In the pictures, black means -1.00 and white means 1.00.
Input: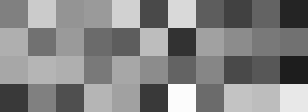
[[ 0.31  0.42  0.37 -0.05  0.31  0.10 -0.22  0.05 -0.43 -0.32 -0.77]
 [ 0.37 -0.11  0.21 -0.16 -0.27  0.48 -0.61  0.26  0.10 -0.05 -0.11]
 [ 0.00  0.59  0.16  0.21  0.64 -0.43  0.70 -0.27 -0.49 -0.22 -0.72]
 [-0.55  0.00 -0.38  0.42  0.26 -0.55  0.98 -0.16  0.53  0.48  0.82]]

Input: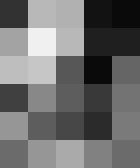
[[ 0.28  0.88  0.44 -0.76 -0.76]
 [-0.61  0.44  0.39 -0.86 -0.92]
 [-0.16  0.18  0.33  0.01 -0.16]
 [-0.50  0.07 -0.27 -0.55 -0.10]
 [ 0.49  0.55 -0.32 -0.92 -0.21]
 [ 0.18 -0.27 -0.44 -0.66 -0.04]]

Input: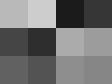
[[-0.46 -0.64  0.34  0.22]
 [-0.24 -0.35  0.11  0.05]
 [ 0.45  0.61 -0.79 -0.58]]

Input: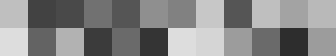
[[ 0.73 -0.22  0.40 -0.54 -0.17 -0.59  0.73  0.67  0.22 -0.17 -0.65  0.22]
 [ 0.50 -0.48 -0.43 -0.11 -0.33  0.12  0.01  0.56 -0.33  0.50  0.28  0.45]]

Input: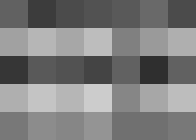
[[ 0.37  0.54  0.43  0.60  0.05  0.31  0.48]
 [ 0.26  0.43  0.31  0.48  0.00  0.21  0.37]
 [-0.06  0.10  0.05  0.16 -0.12 -0.12 -0.06]
 [-0.58 -0.30 -0.36 -0.47 -0.24 -0.63 -0.24]
 [-0.24 -0.53 -0.41 -0.36 -0.30 -0.18 -0.41]]

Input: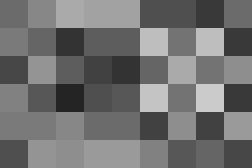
[[-0.16  0.06  0.33  0.27  0.27 -0.38 -0.38 -0.55 -0.16]
 [-0.38  0.16  0.11  0.21  0.21  0.01 -0.32 -0.21 -0.44]
 [-0.04 -0.04  0.06 -0.16 -0.16 -0.49  0.11 -0.49  0.21]
 [-0.44  0.16 -0.27 -0.49 -0.60 -0.21  0.33 -0.10  0.11]
 [-0.04 -0.21 -0.60 -0.27 -0.27  0.49 -0.10  0.49 -0.55]
 [ 0.01 -0.32 -0.72 -0.38 -0.32  0.54 -0.10  0.59 -0.55]]

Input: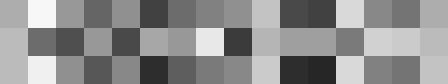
[[ 0.36  0.94  0.19 -0.21  0.13 -0.49 -0.15  0.01  0.13  0.53 -0.43 -0.49
   0.70  0.07 -0.09  0.36]
 [ 0.47  0.88  0.13 -0.32  0.07 -0.65 -0.26 -0.04  0.07  0.59 -0.65 -0.70
   0.70  0.01 -0.09  0.53]
 [ 0.47 -0.15 -0.38  0.19 -0.43  0.31  0.19  0.82 -0.54  0.42  0.25  0.25
  -0.04  0.64  0.59  0.47]]

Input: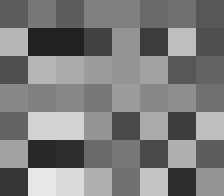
[[-0.58  0.81  0.71  0.38 -0.12  0.54 -0.64  0.16]
 [-0.22  0.65  0.65  0.16 -0.43  0.33 -0.53  0.49]
 [-0.38  0.43  0.33  0.22  0.16  0.27 -0.32 -0.22]
 [ 0.06  0.00  0.06 -0.06  0.22  0.06  0.11 -0.12]
 [-0.27 -0.06 -0.27  0.00  0.00 -0.17 -0.12 -0.32]
 [ 0.27 -0.69 -0.64 -0.17 -0.06 -0.43  0.38 -0.27]
 [ 0.43 -0.74 -0.74 -0.48  0.16 -0.53  0.49 -0.38]]

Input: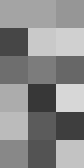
[[ 0.35 -0.57  0.69]
 [-0.45  0.58  0.63]
 [ 0.07 -0.35  0.53]
 [ 0.29  0.29  0.18]
 [-0.14 -0.03 -0.19]
 [ 0.47 -0.29 -0.51]]
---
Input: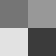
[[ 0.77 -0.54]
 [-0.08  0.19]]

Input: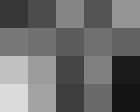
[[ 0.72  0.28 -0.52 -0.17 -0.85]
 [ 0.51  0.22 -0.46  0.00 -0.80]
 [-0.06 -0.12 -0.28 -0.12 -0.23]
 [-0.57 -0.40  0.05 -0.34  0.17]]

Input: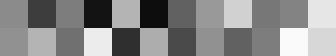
[[ 0.14  0.41 -0.12  0.85 -0.63  0.36 -0.42  0.14 -0.24 -0.02  0.96  0.69]
 [ 0.09 -0.52 -0.02 -0.85  0.41 -0.90 -0.24  0.20  0.64 -0.07  0.03  0.80]]

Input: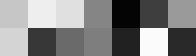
[[ 0.66 -0.57 -0.17 -0.01 -0.74  0.97 -0.68]
 [ 0.55  0.87  0.76  0.04 -0.97 -0.51  0.21]]

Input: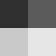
[[ 0.58  0.80]
 [-0.62 -0.29]]

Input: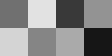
[[ 0.66  0.04  0.33 -0.83]
 [-0.12  0.77 -0.55  0.15]]
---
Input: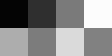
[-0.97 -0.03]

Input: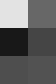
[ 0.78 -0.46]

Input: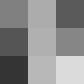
[0.00 0.38 0.72]

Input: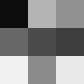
[-0.90 -0.41  0.82]

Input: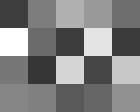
[-0.51 -0.16  0.68 -0.20]

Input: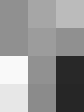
[ 0.13  0.22 -0.69]

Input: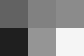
[-0.23  0.17]

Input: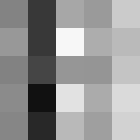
[ 0.03 -0.56  0.18  0.34  0.65]

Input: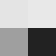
[ 0.79 -0.73]
